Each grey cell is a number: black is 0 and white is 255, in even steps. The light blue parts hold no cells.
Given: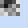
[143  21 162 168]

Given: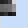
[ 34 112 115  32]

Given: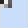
[ 35 161]

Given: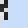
[223  40]

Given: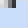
[228 201]

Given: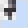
[237 246  52 227]

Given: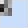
[221 110 102]

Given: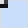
[222  19]

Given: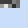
[ 61 227]
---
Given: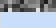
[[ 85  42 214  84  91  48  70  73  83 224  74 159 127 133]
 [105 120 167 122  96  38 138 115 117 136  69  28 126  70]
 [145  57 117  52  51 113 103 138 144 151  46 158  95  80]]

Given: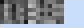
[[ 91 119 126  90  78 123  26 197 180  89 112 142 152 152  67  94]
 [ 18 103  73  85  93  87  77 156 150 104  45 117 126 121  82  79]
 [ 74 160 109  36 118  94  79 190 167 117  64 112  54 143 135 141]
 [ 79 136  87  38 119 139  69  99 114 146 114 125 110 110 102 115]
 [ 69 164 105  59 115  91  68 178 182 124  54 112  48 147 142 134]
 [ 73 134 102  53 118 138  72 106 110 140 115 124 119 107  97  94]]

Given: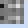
[[125 139 127 103 164 114]
 [133 144 127 103 164 114]
 [ 19 125 179 163 223 149]
 [116 125 122 103 132 114]
 [116 121 127 121 134 114]
 [ 59 125 156 160 199 130]]

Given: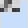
[[ 60 161 213  56  66]
 [219 101  75 211 209]
 [191 107 176 216 214]]

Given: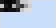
[[ 27   8  17  14  35 198 220 222]
 [ 28   8   6  17  75 200 202 217]
 [199  28  11 174  79  55 155 207]]

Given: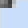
[[107  93  72 206]
 [136 115  61 182]]
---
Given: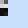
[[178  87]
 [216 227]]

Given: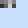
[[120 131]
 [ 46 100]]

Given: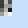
[[ 63 186]
 [ 58 160]]

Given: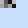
[[182  86]
 [165 112]]

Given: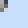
[[174  64]
 [160 108]]

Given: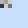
[[181 160]
 [ 54 210]]
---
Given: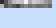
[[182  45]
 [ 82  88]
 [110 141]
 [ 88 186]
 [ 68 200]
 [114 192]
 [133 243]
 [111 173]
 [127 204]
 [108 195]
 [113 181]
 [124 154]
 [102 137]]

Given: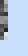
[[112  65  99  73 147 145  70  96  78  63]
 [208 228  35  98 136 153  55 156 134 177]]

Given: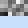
[[ 47 134 187 163]
 [ 29 120 173 161]
 [225 159 116  99]
 [104 118 178 116]
 [155  88 130 244]
 [188 121 101 177]
 [ 79 157 184  99]]

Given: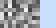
[[ 87 154 220 225 131 173 158]
 [199 172  97  61 173  78 122]
 [ 99 115 154 241 140 239 210]
 [163 206 130  82 164  63  69]
 [ 86 133 185 133  91  81 136]
 [126 122 208 180 107 186 126]
 [206  94 142 153 239 192 145]
 [107 173 168 135  66  90 168]
 [125 207  73 182 144 102 130]
 [140 174  98 200 150 111  90]]

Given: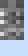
[[106 216 118 115 230 127 232 154  93  94]
 [ 99 142 140 107 146  92 144 128  89  93]
 [122 106 158 126 103 104  99 126 119 123]
 [120  84 165 123  78  93  73 118 118 123]
 [ 88 145 136  99 151  82 148 125  76  81]
 [ 84  95 151  94  95  60  89 108  74  81]]

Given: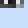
[[ 79  47]
 [ 76 227]
 [ 64  20]
 [ 54  36]
 [168 230]
 [142  99]]

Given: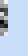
[[142 166  58   9 140 216  55 155 174]
 [231 160  34 103 193  89  73 161 243]]

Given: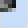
[[ 61 144 131]
 [ 76 129  83]
 [138  51  80]
 [193  18  28]]

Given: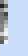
[[ 92 112 204 131 138 121 121 110 145  37 124]
 [240 163 242 232 193 163 113  71 200 103 191]]
